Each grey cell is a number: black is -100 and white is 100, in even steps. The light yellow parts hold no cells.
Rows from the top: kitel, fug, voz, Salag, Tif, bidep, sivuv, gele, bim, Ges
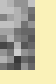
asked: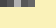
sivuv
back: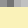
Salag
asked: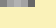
voz
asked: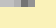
Salag
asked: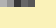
bim

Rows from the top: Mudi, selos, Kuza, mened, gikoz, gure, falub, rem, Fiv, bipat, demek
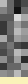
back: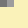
mened
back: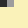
Fiv
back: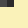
Mudi
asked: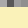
gure
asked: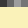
mened
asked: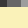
bipat
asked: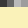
gikoz

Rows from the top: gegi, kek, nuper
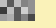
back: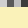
kek
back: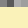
nuper
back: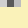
kek
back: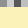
kek
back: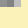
gegi
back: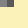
nuper
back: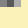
nuper

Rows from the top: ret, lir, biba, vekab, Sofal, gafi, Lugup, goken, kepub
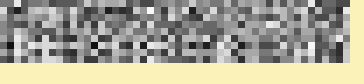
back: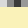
kepub
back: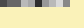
kepub
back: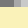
Sofal

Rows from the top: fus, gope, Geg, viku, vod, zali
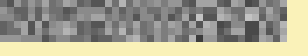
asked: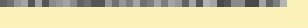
viku
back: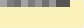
viku
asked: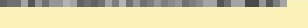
vod
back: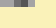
vod
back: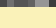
zali

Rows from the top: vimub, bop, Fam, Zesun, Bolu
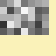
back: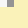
bop
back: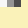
bop

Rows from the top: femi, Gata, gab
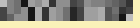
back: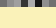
Gata
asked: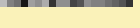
femi

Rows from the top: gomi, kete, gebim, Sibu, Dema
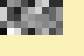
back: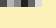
Dema
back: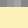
Sibu
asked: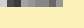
gebim
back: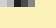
gomi
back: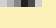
kete
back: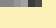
gebim
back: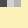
kete

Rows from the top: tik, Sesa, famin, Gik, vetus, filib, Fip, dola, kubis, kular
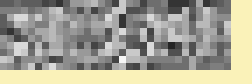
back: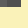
Sesa
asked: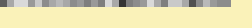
famin
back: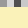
dola
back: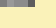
kubis
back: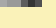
tik
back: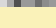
vetus

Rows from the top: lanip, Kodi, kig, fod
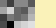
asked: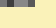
lanip
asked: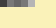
kig
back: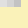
fod
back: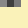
lanip
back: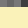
kig

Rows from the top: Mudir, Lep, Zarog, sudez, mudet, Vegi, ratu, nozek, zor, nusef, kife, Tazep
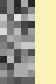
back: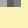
ratu
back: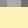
kife
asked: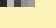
zor
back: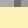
kife
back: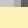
ratu

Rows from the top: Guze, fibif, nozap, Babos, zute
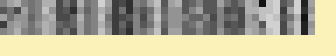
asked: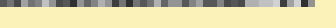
fibif
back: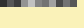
zute
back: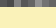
Babos
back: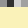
fibif

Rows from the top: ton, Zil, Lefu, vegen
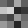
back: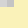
Zil
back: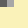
ton

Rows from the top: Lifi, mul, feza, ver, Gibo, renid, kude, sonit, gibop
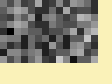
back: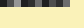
kude
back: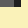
renid
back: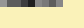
sonit
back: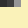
gibop
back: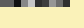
gibop
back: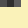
Gibo

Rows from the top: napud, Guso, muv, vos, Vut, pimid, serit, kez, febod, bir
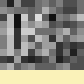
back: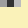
pimid
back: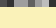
serit

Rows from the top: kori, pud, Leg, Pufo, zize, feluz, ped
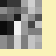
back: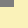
zize
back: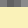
pud
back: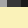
kori

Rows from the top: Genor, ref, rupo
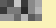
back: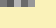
rupo
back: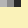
ref
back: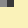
Genor

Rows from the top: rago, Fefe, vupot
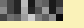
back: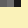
rago
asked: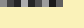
Fefe
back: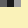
Fefe
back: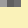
vupot
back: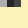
Fefe
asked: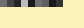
rago

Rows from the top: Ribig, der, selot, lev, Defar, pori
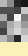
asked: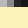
Ribig
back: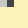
der
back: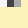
selot

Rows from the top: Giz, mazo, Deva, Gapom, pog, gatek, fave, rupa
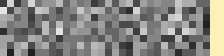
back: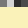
mazo
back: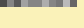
Gapom
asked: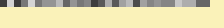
Giz
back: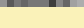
gatek

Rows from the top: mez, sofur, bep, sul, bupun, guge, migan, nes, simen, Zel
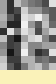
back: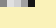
guge
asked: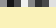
nes
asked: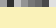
mez
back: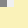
nes
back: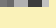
simen
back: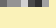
sofur
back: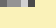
sofur

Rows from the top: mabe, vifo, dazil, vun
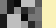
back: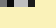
dazil
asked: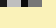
dazil
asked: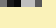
mabe
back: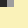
vun
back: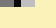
dazil

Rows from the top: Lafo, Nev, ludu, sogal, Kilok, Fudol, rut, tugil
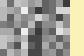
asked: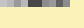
Fudol
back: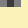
Kilok
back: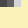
rut
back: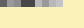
Fudol

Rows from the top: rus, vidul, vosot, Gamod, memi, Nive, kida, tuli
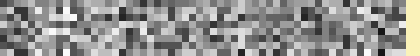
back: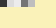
vidul
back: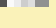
vosot
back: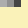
memi

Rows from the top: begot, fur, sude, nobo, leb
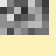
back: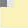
begot
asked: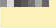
sude
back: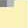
nobo
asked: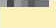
leb
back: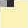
fur

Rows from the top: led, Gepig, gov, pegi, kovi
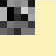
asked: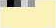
Gepig
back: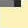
kovi

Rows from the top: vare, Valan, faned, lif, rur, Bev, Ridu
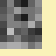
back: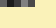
vare
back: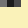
faned
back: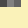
faned
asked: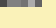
lif
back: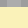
Ridu
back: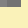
Valan

